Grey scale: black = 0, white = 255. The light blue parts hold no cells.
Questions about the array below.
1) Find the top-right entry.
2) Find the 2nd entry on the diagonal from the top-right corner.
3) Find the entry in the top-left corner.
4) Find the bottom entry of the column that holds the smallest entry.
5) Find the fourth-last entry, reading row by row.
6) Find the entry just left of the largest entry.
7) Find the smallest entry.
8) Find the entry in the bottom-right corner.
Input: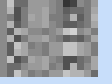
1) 154
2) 124
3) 138
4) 195
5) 179
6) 195
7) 52
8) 108

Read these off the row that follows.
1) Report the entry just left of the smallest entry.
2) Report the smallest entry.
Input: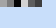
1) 123
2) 5

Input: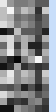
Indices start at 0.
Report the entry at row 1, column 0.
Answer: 190
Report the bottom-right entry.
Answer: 48
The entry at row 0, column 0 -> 232
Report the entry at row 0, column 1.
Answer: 151
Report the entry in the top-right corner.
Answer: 91
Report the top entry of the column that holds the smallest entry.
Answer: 123
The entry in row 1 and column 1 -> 245
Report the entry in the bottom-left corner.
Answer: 19
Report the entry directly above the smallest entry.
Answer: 107
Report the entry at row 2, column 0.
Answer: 190
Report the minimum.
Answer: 5
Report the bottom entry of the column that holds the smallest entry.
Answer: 151
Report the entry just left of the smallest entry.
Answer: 34
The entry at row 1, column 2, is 136
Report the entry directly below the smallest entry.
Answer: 163
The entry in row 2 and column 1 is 175

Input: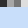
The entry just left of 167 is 46
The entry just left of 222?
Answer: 118

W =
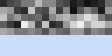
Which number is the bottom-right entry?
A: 96
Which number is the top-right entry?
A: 108
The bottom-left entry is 167
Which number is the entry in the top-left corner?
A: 44
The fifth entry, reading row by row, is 121
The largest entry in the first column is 196
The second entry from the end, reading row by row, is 121
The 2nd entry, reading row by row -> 71
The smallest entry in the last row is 84
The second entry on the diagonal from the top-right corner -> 29
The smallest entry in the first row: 16
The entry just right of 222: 196
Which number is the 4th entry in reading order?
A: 121
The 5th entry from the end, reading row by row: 152
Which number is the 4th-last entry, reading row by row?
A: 96

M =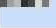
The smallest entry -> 46
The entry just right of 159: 185
